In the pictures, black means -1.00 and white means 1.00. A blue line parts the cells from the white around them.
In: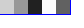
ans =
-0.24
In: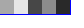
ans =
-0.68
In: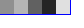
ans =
0.76
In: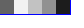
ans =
-0.78
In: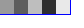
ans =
0.83
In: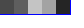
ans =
-0.71
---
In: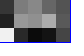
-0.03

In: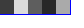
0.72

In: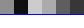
-0.88

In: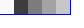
-0.52

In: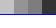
0.16

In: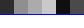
0.12

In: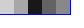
0.31

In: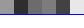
-0.64
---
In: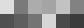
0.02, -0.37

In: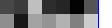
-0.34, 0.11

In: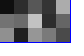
0.35, 0.13

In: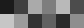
-0.40, 0.55

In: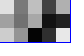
0.38, 0.61

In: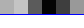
0.20, 0.38

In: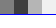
0.88, -0.01

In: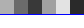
-0.67, 0.38

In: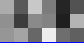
-0.36, 0.18
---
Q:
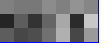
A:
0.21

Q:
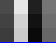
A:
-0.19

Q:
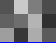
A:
-0.29

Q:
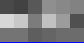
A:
-0.15

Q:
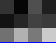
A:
0.59

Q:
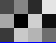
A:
-0.14

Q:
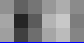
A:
0.04
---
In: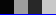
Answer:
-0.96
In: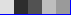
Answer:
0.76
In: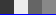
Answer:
-0.57
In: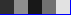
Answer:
-0.63
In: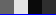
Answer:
-0.21
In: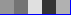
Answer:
0.18
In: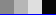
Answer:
0.07
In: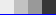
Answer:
0.86
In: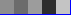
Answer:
0.11
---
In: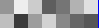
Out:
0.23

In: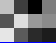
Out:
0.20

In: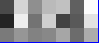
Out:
-0.10

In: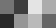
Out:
0.46

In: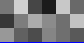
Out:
0.35

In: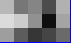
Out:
0.14

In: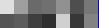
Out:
-0.51
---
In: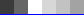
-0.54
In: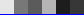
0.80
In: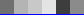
-0.12
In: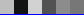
0.49
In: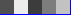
-0.37
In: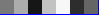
-0.05
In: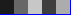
-0.79
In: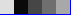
0.75
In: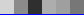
0.66
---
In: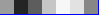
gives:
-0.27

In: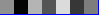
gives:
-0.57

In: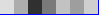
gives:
-0.04

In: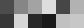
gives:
-0.69

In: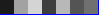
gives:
-0.51

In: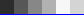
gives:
-0.32

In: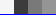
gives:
-0.05
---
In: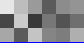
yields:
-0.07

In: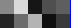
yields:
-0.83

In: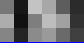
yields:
0.48

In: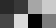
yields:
-0.56

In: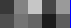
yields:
0.55

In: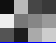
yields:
-0.06

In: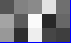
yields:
0.97

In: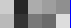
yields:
0.35

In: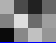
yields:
0.74
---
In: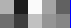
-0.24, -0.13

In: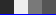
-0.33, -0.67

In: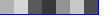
-0.40, 0.40

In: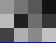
-0.85, -0.48

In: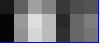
-0.35, -0.96

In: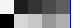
-0.26, -1.00

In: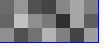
0.00, 0.12

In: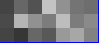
-0.14, -0.47
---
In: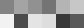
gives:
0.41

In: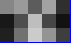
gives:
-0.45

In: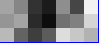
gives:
0.00

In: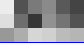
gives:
-0.09

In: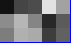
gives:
-0.69

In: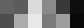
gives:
-0.55

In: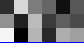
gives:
-0.26

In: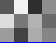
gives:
0.40
